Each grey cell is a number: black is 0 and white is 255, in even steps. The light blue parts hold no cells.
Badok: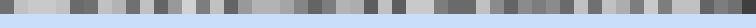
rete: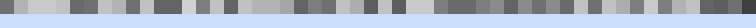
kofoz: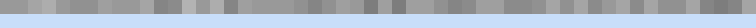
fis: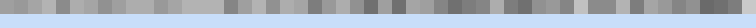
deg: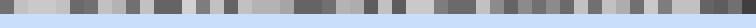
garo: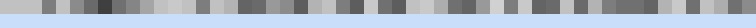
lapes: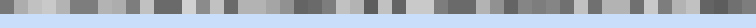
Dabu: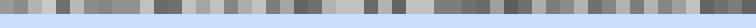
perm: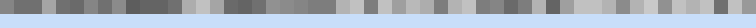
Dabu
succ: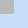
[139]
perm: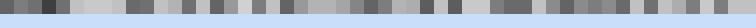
Badok
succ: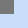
[173]

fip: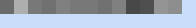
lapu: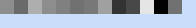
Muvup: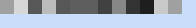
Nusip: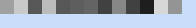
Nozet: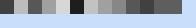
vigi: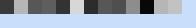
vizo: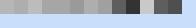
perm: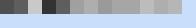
vizo
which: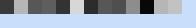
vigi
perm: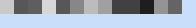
Nusip
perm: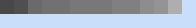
fip
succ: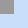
[174]
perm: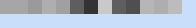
vizo
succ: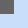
[65]

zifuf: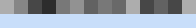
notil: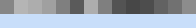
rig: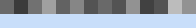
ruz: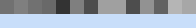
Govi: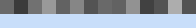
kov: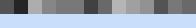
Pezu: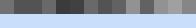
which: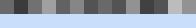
rig
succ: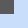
[173]
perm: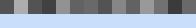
Govi
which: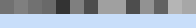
ruz
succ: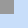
[98]

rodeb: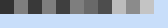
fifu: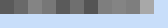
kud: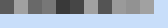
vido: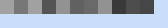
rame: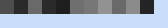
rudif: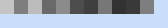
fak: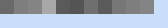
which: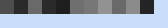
rame
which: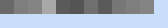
fak
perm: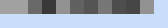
vido
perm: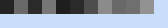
rame
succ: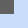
[105]
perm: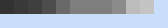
rodeb
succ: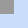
[146]

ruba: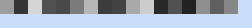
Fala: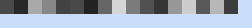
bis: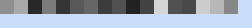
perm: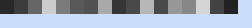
Fala
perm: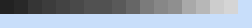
bis
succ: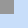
[205]

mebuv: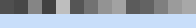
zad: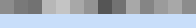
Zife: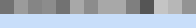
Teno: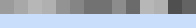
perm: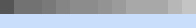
zad
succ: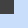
[190]
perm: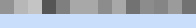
Zife

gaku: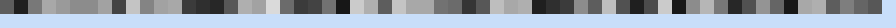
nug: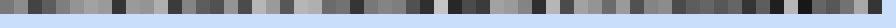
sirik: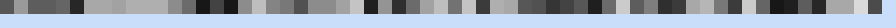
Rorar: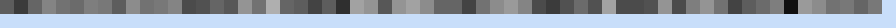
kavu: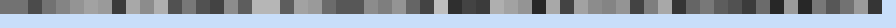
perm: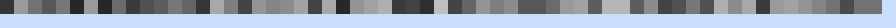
kavu
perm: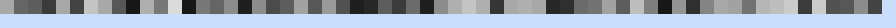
gaku

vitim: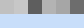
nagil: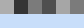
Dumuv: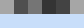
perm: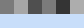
nagil
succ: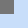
[52]
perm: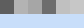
vitim
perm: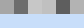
vitim
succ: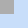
[52]

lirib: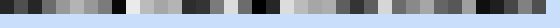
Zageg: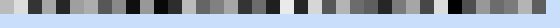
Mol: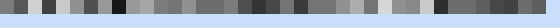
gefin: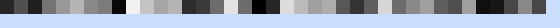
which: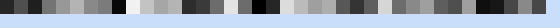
gefin
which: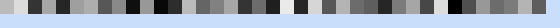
Zageg
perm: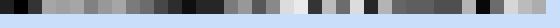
lirib
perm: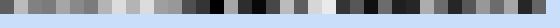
Zageg

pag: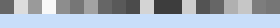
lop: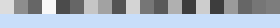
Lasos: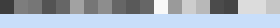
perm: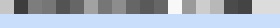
Lasos
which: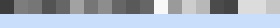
Lasos
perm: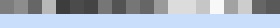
Lasos
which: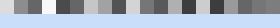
lop
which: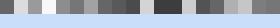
pag
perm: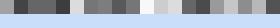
Lasos
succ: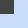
[220]

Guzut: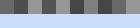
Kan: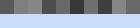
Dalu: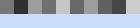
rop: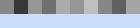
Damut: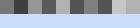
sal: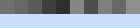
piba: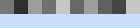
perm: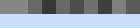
Kan
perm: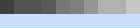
Damut
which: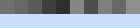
sal
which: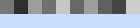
Dalu

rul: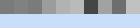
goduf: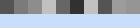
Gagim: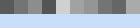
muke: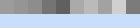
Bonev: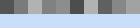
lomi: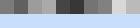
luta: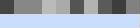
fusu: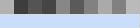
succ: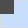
[178]
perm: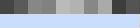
luta
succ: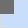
[193]
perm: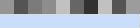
goduf

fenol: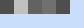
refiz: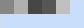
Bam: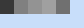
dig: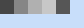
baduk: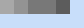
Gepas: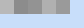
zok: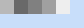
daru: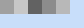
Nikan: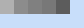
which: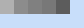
Nikan
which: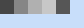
dig
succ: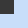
[128]
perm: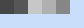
dig

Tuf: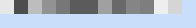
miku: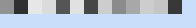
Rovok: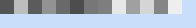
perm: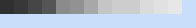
miku
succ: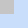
[56]
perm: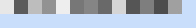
Rovok
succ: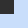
[231]
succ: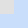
[70]
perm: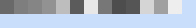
Rovok

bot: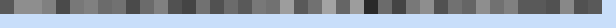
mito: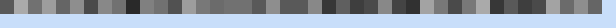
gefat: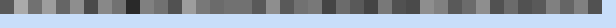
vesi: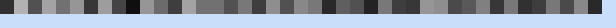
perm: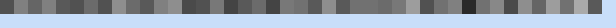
gefat
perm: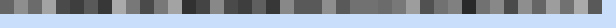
mito

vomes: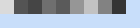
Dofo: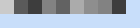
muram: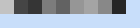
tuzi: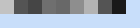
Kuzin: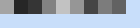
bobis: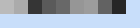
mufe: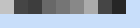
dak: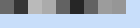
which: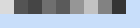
vomes
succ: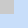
[90]
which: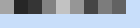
Kuzin
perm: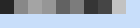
muram
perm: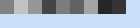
Kuzin
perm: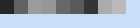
bobis

